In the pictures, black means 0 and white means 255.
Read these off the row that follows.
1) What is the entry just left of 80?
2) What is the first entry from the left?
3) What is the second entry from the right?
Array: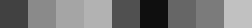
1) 178
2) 65
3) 123

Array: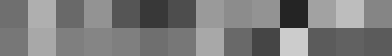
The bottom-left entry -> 119
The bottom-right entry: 91
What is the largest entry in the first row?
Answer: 189
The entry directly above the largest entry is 36
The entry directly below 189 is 97
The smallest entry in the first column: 111
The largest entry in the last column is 133
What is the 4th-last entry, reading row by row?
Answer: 204

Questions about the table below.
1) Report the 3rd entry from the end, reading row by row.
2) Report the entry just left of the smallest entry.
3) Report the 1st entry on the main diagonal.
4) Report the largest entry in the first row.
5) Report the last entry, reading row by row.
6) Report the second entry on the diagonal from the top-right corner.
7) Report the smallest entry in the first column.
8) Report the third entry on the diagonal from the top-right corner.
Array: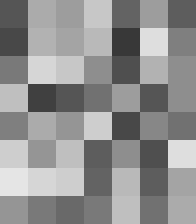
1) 191
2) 185
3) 85
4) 199
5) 171
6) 222
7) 72
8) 79

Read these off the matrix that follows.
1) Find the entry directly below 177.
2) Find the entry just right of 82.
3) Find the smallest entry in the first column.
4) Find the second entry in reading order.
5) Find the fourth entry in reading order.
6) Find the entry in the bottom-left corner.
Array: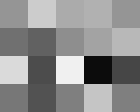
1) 163
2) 127
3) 112
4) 204
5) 177
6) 119

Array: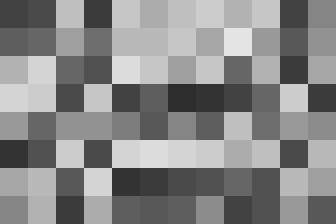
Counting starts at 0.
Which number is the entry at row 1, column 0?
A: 94
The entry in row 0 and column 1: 74
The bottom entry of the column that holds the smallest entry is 94
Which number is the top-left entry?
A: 66
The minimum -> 45
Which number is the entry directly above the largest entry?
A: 178
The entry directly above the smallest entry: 159
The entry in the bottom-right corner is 88
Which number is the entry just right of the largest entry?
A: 153
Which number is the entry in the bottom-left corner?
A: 133
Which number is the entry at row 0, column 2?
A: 191
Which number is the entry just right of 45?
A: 51
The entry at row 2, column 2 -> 102
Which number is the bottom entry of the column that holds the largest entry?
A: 66
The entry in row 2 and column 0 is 178
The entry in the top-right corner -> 133
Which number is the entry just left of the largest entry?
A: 166
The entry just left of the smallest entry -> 94

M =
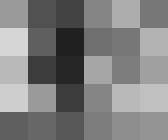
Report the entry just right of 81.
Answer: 67
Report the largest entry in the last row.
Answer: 147
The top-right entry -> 119
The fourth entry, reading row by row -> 133
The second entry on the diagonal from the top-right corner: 119
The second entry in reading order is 81
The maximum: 214
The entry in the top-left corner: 154
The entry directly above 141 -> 185

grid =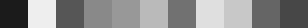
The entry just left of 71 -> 101
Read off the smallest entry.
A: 27
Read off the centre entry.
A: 186

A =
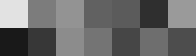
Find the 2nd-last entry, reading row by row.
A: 110
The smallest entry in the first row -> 47
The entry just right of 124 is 147
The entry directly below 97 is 116
